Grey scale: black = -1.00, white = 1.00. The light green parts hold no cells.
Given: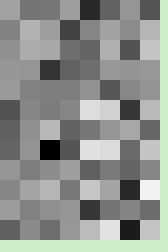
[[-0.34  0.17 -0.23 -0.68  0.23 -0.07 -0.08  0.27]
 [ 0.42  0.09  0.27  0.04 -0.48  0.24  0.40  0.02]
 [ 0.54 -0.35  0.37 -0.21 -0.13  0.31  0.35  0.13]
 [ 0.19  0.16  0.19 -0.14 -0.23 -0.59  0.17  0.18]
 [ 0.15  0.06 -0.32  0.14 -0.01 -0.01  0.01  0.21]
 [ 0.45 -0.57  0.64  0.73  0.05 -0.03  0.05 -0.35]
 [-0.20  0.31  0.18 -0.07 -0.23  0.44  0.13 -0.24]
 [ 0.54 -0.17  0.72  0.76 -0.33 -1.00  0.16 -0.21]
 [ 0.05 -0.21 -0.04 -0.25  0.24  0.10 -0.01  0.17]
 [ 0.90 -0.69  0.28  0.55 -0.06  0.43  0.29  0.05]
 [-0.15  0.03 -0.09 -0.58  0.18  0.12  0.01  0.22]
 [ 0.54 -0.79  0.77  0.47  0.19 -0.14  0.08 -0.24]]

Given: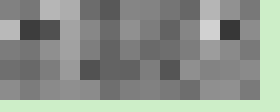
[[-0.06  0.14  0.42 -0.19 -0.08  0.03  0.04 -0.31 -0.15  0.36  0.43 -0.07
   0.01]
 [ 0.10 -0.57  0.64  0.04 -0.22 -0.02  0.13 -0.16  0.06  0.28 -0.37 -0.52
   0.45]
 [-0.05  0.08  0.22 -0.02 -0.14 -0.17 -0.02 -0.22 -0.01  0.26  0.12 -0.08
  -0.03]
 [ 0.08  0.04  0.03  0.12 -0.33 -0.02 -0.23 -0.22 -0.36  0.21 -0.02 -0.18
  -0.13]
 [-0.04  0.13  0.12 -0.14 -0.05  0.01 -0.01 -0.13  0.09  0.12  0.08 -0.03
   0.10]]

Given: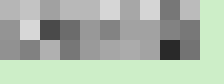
[[ 0.47 -0.07  0.67  0.31  0.68  0.44  0.44  0.26  0.53  0.43]
 [-0.06  0.02  0.27  0.27  0.03  0.19 -0.15 -0.42  0.69  0.16]
 [-0.10 -0.68  0.28  0.34  0.30  0.21 -0.07  0.38  0.01  0.14]]

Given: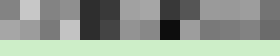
[[-0.09  0.23  0.20  0.21 -0.33 -0.56  0.30  0.26 -0.55 -0.64  0.12  0.03
   0.56  0.03]
 [-0.16  0.02 -0.03 -0.05  0.23 -0.90  0.07  0.15 -0.47 -0.65  0.53 -0.04
   0.22  0.30]]

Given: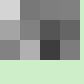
[[ 0.00 -0.01 -0.06  0.66]
 [-0.21 -0.33  0.01  0.29]
 [-0.03 -0.52  0.38  0.02]]

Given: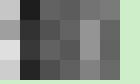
[[-0.04 -0.10 -0.28 -0.23 -0.77  0.55]
 [-0.21  0.16 -0.22 -0.36 -0.61  0.25]
 [-0.22  0.16 -0.32 -0.24 -0.56  0.75]
 [-0.17  0.01 -0.25 -0.38 -0.71  0.61]]
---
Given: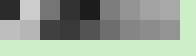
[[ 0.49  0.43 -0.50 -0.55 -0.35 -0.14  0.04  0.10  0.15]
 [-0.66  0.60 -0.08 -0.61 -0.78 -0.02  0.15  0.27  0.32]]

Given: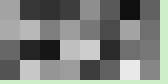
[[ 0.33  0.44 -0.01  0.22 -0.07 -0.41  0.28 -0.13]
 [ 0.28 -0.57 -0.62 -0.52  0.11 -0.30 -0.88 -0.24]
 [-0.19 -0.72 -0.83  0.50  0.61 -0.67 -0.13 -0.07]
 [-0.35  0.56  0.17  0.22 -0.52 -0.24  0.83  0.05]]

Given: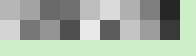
[[ 0.66 -0.07  0.16 -0.38  0.83 -0.28  0.54  0.22 -0.55]
 [ 0.43  0.28 -0.18 -0.12  0.48  0.71  0.38 -0.01 -0.70]]

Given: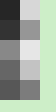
[[ 0.07  0.80]
 [-0.20  0.53]
 [-0.32 -0.03]
 [-0.60  0.18]
 [-0.70  0.69]]

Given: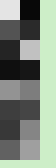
[[ 0.79 -0.94]
 [ 0.15 -0.02]
 [-0.24  0.25]
 [-0.35 -0.67]
 [-0.51 -0.46]
 [-0.56  0.04]
 [-0.72  0.51]
 [-0.88 -0.83]]

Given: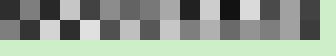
[[-0.01 -0.59  0.66 -0.64  0.76 -0.37  0.50 -0.32  0.55 -0.01  0.38 -0.17
   0.15 -0.01  0.26 -0.53]
 [-0.64 -0.01 -0.69  0.55 -0.48  0.10 -0.22 -0.06  0.32 -0.74  0.61 -0.86
   0.71 -0.42  0.26 -0.48]]

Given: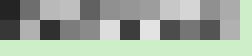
[[-0.57  0.39 -0.62 -0.03  0.08  0.73 -0.52  0.78 -0.40 -0.08 -0.34  0.39]
 [-0.72 -0.14  0.45  0.50 -0.24  0.13  0.18  0.23  0.56  0.67  0.13  0.34]]

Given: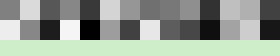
[[ 0.86  0.06 -0.77  0.92 -0.99  0.23 -0.49  0.81 -0.27 -0.44 -0.88  0.28
   0.61 -0.82]
 [ 0.00  0.71 -0.32  0.06 -0.55  0.66  0.18 -0.12 -0.06  0.12 -0.61  0.50
   0.38 -0.49]]

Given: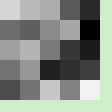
[[ 0.67  0.46  0.36 -0.30 -0.68]
 [ 0.25  0.41 -0.04 -0.57 -0.79]
 [-0.10  0.19 -0.74 -0.63 -0.51]
 [-0.15 -0.25  0.08  0.31 -0.99]
 [-0.41 -0.10  0.56  0.02  0.89]]
